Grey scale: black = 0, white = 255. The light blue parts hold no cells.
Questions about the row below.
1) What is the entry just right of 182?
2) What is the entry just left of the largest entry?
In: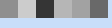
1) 162
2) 143

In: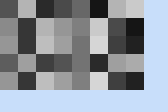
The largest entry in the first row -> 202
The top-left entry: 83
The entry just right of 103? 21
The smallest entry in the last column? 21
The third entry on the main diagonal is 190
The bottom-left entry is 150
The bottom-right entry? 33

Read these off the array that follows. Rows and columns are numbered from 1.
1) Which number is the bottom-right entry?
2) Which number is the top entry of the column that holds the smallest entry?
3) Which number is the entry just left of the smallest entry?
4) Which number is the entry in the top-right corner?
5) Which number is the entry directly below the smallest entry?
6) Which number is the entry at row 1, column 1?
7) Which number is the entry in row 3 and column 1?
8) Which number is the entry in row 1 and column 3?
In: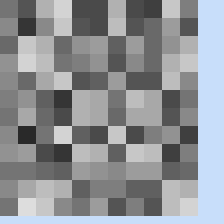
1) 211
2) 84
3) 137
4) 126
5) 156
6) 116
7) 105
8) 177

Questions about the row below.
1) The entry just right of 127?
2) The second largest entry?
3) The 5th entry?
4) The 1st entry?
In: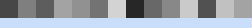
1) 93
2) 202
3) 145
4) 71

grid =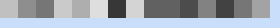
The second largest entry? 212
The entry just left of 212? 55
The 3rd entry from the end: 66
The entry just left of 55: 222

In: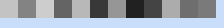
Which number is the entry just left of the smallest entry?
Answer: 150
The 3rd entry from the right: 172
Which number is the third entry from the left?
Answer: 205
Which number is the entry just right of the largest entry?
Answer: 100

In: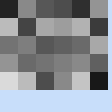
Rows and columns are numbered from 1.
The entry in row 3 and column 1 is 115
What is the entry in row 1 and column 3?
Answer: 87
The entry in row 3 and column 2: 126
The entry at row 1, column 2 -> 137
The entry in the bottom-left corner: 218
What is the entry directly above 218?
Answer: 148
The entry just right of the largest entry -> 187
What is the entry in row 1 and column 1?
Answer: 35
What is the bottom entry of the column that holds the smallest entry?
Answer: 24

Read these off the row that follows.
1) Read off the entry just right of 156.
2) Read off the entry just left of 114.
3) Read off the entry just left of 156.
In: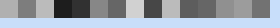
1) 114
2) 156
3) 144

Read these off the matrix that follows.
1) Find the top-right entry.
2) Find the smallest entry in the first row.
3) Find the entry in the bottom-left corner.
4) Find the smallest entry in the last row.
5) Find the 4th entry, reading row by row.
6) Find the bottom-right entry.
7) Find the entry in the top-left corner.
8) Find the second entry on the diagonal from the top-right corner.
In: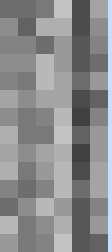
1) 164
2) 76
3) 153
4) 88
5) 195
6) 98
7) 109
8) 76
